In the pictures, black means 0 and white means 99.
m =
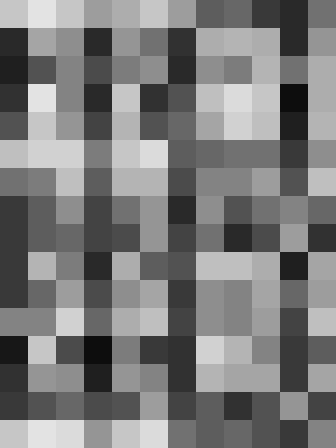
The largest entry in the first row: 88
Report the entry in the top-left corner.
77
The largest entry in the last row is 88
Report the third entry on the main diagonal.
51
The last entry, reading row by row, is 51
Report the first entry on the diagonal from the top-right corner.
44
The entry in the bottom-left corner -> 77
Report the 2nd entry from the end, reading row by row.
22
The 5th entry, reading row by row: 67
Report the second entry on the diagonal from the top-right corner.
16
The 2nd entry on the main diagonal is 64

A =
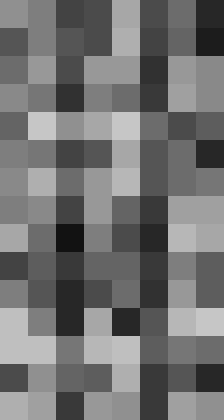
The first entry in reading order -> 56
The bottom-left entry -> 68
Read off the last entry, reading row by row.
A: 56
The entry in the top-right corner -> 15
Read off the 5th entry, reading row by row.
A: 65
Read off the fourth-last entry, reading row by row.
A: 56
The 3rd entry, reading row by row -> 26
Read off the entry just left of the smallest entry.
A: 42
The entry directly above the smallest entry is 26
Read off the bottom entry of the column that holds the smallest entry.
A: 22
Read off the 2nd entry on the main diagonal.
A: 49
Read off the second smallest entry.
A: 11
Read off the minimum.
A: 7
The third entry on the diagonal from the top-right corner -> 19
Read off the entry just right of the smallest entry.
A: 49
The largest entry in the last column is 77
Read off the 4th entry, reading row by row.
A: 29
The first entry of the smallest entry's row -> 65

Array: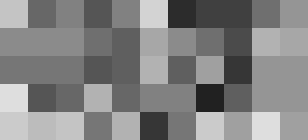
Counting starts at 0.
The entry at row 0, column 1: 40
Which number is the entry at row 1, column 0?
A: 54
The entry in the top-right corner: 58
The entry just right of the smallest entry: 37
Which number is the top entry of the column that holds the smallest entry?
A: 25
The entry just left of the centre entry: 37
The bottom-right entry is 62
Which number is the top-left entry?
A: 76
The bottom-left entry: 79
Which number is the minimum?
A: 13
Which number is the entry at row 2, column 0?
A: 46
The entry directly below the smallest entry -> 79

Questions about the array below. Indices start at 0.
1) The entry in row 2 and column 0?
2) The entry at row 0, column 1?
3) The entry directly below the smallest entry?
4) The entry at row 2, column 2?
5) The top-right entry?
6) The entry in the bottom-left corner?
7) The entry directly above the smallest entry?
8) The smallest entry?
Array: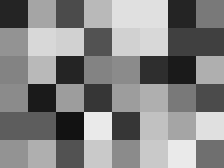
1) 51
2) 64
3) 32
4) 14
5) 47
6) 57
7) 61
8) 7

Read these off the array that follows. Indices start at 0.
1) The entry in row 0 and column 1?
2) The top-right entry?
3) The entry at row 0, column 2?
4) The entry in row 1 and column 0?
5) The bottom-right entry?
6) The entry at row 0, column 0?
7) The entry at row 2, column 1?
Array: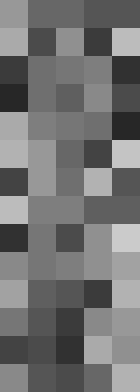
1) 40
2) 33
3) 40
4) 66
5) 69
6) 59
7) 43

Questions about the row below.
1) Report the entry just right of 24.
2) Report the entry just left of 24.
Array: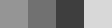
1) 84
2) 44

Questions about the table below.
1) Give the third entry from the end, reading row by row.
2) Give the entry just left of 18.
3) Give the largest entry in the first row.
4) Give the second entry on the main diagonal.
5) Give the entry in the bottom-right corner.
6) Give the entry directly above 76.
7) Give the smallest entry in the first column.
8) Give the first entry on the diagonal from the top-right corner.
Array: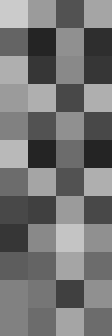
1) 42
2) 56
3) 79
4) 14
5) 42
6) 60
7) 21
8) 64

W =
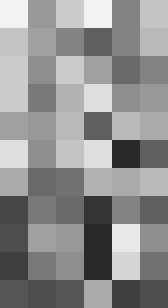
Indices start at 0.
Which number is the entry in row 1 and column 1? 62
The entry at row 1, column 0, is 76
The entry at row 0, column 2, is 79
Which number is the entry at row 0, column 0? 94
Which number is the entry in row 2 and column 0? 79
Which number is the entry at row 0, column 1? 59
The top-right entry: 76
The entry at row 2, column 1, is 55
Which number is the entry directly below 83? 24
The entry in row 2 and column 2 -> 79
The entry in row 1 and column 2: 51

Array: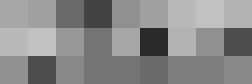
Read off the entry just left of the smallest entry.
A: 65
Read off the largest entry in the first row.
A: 75
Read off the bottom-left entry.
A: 56
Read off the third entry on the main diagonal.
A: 53
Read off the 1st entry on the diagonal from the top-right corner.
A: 69
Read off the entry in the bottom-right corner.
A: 53
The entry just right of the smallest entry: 69
